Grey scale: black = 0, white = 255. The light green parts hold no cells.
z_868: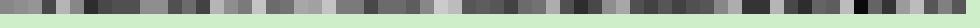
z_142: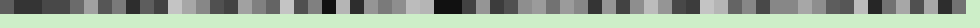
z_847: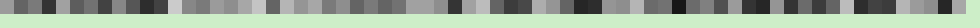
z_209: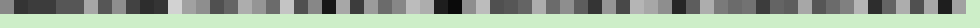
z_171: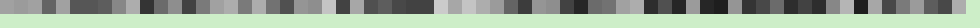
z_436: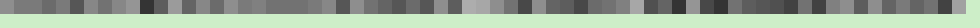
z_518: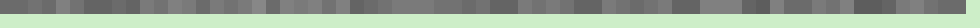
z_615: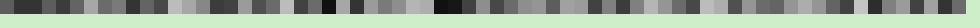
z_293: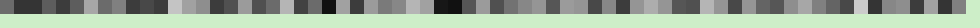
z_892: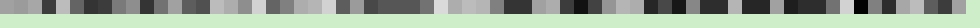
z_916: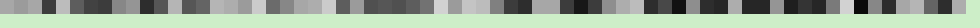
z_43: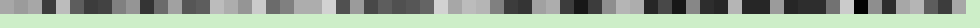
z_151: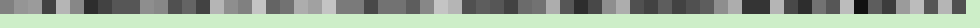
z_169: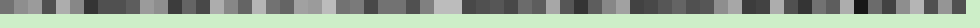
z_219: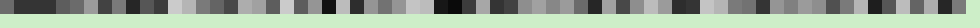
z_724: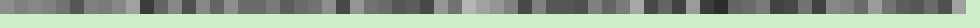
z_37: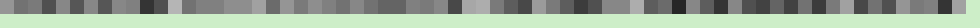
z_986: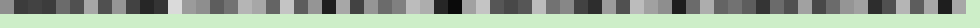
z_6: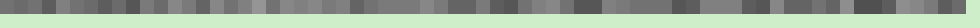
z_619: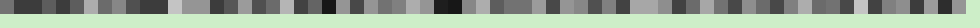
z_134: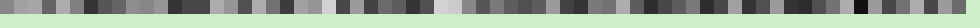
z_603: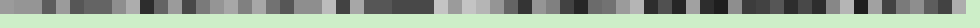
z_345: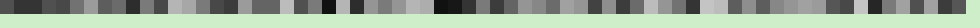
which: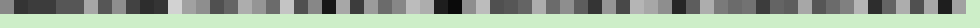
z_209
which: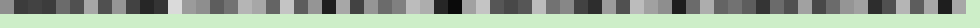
z_986

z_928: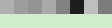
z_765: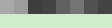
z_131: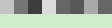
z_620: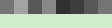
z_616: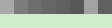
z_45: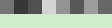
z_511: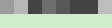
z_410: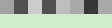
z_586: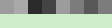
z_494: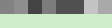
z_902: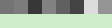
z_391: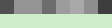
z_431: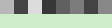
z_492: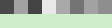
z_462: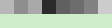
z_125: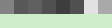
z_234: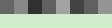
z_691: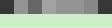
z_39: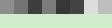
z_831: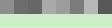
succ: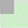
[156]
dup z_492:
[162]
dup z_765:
[67]
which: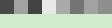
z_492
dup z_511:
[67]
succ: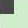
[162]
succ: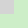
[148]

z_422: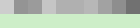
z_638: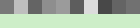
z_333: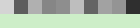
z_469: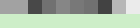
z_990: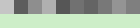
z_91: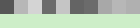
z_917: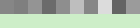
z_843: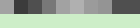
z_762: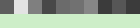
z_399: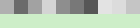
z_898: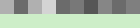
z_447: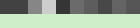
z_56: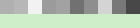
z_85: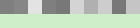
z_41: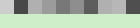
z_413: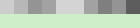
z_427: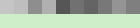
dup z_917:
[134]
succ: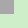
[183]

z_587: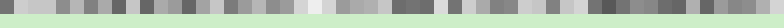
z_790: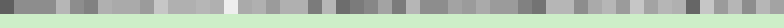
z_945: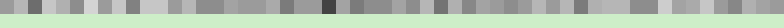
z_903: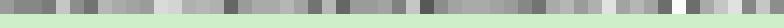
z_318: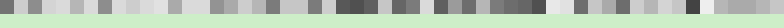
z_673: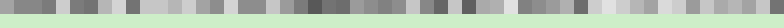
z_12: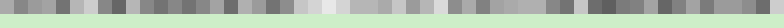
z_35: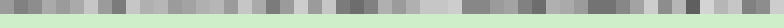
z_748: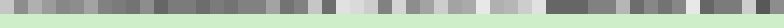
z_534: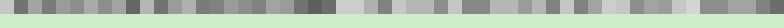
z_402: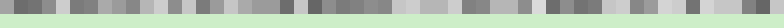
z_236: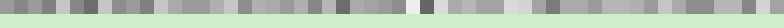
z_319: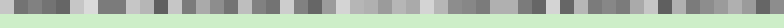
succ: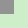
[170]
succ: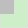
[129]

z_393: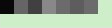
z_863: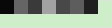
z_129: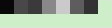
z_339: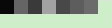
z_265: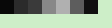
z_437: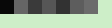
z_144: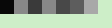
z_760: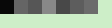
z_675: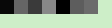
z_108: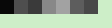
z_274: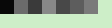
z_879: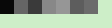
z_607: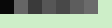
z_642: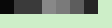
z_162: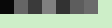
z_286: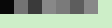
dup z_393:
[107]
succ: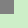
[50]

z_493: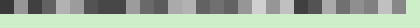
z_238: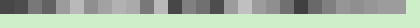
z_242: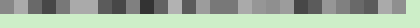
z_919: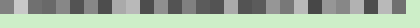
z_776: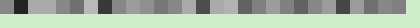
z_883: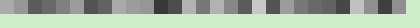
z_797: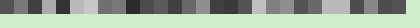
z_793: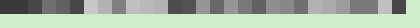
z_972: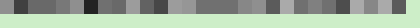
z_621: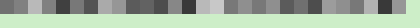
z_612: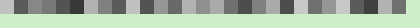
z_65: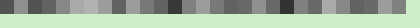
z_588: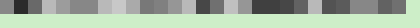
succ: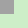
[178]
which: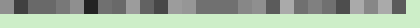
z_972

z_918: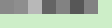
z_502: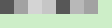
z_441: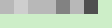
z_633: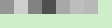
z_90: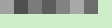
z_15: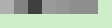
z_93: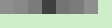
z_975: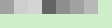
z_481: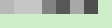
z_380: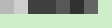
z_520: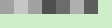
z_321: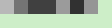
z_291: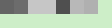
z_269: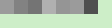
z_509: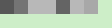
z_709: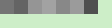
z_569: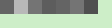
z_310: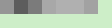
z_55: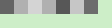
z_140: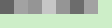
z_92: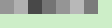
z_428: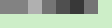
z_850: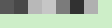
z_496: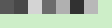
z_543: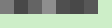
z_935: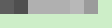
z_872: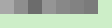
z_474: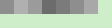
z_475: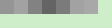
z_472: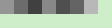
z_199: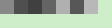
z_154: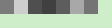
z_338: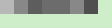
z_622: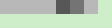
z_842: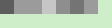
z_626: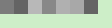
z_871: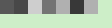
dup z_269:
[155]
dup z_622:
[184]
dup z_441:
[184]
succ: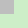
[184]
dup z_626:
[100]

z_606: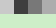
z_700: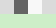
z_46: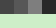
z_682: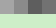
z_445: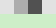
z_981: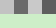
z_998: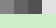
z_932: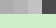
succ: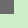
[201]
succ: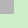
[194]
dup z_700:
[219]

